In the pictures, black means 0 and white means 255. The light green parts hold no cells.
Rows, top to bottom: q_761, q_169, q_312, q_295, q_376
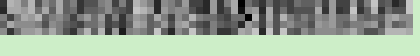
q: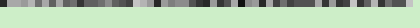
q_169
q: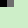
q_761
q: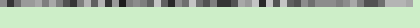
q_376
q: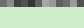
q_295
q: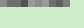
q_295
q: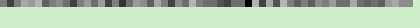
q_312

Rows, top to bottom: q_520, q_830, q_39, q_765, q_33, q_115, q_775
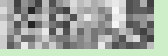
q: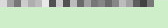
q_33
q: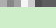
q_830
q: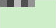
q_520
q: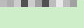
q_39
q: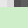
q_520
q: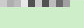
q_33
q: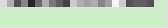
q_830

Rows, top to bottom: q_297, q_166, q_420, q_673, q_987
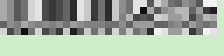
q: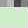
q_420
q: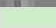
q_673

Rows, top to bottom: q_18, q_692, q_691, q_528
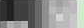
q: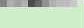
q_528
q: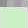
q_18
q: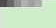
q_18
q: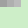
q_18

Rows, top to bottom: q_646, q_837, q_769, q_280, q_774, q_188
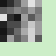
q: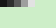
q_646
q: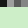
q_769

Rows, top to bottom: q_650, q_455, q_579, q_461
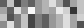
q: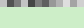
q_579
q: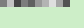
q_461
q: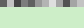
q_650
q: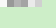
q_455

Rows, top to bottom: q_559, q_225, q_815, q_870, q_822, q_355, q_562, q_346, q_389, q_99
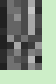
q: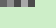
q_815
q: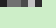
q_225

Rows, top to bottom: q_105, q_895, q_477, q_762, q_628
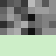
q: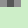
q_105
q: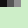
q_628
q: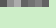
q_762
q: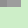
q_895
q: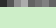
q_762
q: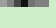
q_477

